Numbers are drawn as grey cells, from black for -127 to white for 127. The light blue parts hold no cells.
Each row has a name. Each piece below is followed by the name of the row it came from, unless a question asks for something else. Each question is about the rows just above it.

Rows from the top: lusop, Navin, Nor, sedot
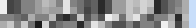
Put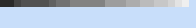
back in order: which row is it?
lusop
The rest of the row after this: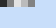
[-46 -46   2 -46   2   2 -30 111  59 -59  44]
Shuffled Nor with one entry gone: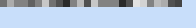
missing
[111]
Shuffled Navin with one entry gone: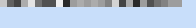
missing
[14]
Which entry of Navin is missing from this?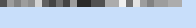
[71]
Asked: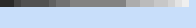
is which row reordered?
Nor

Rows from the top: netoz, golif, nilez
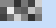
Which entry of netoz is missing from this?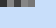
[79]
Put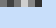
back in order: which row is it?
nilez

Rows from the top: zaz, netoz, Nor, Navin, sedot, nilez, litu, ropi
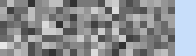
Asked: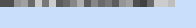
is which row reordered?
sedot
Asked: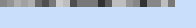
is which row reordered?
zaz
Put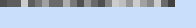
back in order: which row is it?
sedot

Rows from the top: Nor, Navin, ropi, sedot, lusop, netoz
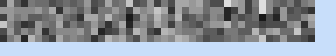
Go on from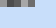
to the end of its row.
[ -6  69 -50 -34  24 -62  -6 -50  39  39  24  39 -18 -50 -50  94  39  24
 -62  -6  94   9 -18 -34  -6 -50  -6   9]
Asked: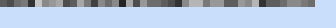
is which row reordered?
netoz
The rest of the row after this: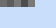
[9]
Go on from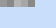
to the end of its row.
[-18 -50 -34 -34 -18  -6 -18   9   9  69 -50 -34  24 -34 -34 -50 -76]
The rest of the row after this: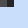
[ 24 -34 -34   9  39]

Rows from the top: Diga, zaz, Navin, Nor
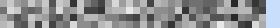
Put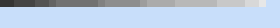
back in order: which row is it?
zaz
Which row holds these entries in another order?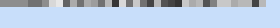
zaz

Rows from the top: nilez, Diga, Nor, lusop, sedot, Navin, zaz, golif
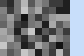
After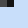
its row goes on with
[-38]
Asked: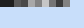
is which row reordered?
Diga
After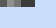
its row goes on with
[-96]
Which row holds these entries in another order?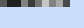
Diga

